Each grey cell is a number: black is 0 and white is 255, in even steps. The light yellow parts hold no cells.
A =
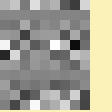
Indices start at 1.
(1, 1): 177
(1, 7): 88
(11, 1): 127
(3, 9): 145
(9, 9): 138
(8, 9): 133
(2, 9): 130
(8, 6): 135
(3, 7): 159
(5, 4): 90
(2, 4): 131
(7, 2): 154
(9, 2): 104
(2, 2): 136
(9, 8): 117
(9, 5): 127
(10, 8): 208
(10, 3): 66
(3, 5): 141
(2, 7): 133
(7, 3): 123
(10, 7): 119
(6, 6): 95
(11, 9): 69
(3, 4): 118
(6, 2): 216
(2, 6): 131

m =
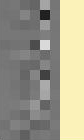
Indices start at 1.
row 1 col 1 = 117
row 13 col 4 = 101
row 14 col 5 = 121
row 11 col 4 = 150
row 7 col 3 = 108
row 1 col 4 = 101
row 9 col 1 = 121
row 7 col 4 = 105
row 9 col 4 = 120
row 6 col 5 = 108
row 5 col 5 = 217
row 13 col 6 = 122
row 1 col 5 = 164
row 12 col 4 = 139
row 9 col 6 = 117
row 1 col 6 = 118
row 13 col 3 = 123
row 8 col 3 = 102
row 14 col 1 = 120
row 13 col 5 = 105
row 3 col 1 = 119
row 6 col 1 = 119
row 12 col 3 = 107
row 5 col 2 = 115
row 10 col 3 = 110
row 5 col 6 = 120

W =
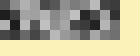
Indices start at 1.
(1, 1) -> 82
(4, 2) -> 57
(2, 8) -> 192
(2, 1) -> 30
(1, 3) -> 177
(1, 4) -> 158
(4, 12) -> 112
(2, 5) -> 179
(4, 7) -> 153
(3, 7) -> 166
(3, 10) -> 35
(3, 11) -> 181
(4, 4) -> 70
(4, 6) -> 184

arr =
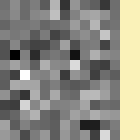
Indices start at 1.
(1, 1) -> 112
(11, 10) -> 90
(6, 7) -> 107
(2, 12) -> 112
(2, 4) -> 135
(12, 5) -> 103
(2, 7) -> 81
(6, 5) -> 108
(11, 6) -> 128
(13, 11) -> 99
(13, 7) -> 157
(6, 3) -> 128
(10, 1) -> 145
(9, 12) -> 118
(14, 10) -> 63
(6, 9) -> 125
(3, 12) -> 115
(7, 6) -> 137
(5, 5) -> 69
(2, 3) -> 107
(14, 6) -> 93
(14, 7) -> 151
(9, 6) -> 126
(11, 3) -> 212
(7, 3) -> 137
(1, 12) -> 110
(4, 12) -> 126
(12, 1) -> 87
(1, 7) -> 51
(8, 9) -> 127
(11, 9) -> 165
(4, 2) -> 120
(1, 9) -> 108
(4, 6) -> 67
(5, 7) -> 160
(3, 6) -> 112
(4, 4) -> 90

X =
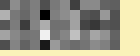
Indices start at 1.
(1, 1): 80
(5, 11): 128
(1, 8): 63
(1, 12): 95
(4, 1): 163
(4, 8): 192
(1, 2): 141
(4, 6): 115
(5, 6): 154
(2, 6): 127
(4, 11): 146
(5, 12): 96
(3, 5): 173
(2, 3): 104
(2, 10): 78
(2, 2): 120
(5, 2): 132
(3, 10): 55
